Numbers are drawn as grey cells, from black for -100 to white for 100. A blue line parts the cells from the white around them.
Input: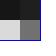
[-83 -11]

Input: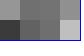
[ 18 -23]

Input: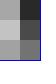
[ 31 -42]

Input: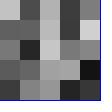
[ 52 -24  55  29 -57]

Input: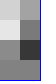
[65 -4]

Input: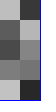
[49 43]
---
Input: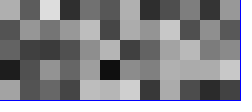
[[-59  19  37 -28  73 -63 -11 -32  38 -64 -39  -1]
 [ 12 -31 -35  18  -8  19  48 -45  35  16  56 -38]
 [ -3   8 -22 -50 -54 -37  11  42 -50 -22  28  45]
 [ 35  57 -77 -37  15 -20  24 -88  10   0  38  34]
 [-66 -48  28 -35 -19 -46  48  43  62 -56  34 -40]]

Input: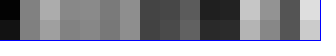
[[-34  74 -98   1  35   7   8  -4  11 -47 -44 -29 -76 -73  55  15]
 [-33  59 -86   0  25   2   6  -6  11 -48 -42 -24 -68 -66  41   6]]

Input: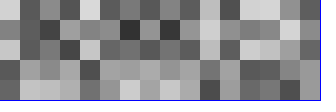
[[ 14 -26  65 -30   9 -34  70 -29  -5 -31   3 -28  49 -37  65  67]
 [ 66   9   2 -27 -47  25   3  10 -61  16 -57  17  62  13  -2   7]
 [ 25 -20  56 -29  -5 -45  55 -20 -11 -31 -10 -28  48 -27  61  51]
 [  4  20 -30  26   8  32 -38  28  24  34  16  29  -9  27 -30 -26]
 [-38  21 -21  53  49  38 -11  17  60  29  56  34 -40  23 -18  -7]]

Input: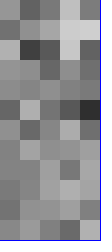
[[ 50  -3  18 -23  -5]
 [ 60  62 -11  13  30]
 [ 56 -23  39 -50 -30]
 [ 11 -13  16  11 -19]
 [  1  -4  10   4  12]
 [-31 -63 -20  37  -9]
 [ 35 -13  13 -18   5]
 [ 15  25   2  28  12]
 [ -6  31   3   3  25]
 [ 37  29  -4   4  26]
 [ 25   0 -10  14  15]
 [-17  39   7  21   0]]

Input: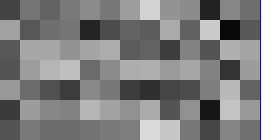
[[  5 -14 -47  -8 -23  -5   9  -6  24  65  15  10 -74]
 [-93 -31  27 -32 -13  -8 -72 -40 -22 -28  33 -24  59]
 [ 38  29 -31  31  31  15  29  35 -29 -23 -52   2 -34]
 [-60  22 -34  23  42  49 -16   9  36  37  21  30   2]
 [ 45 -23  20 -16 -37 -53   7  -7 -52 -62 -46 -40  -1]
 [ 53  19 -54  22   5   2  42  27  14  34 -34  14 -83]
 [  4 -12 -34  -4 -16 -15 -10  -4  -2  70  55  -6 -45]]

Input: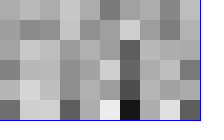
[[  6  48  35  45  35  56  35  -4  26  36]
 [ -1  40  24   8  13  54  13  25  62  23]
 [ 36  34  29  57  48  22  38  23 -26  44]
 [ 48  -5   3  44  46  12  28  62 -21  35]
 [ 28  34  43  67  49  12  38  23 -39  42]
 [ 76 -26 -13  62  63 -26  36  85 -83  36]]
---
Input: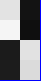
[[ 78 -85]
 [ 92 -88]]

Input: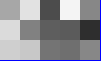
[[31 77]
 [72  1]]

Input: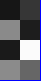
[[-83 -58]
 [  8 -77]]

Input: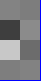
[[  3  -2]
 [-51   9]]

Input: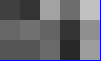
[[-50 -60]
 [-20 -12]]

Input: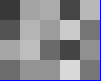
[[-56  29]
 [-35  41]]
